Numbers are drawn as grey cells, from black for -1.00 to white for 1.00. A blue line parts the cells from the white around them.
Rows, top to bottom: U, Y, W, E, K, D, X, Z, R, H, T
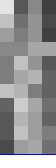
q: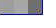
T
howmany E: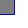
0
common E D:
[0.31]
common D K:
[-0.02]
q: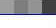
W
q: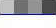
Y
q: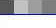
H

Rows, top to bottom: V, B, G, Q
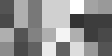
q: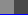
Q
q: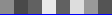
Q
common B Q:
[-0.43]

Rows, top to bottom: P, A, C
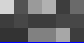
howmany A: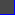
3
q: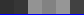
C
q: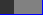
C
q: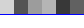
P

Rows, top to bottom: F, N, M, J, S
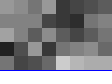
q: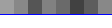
M
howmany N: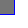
1
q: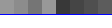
F
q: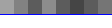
M
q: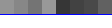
F

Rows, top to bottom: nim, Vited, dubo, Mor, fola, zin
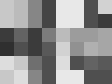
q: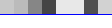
nim
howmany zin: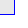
2
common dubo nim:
[0.47]
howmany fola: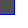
2

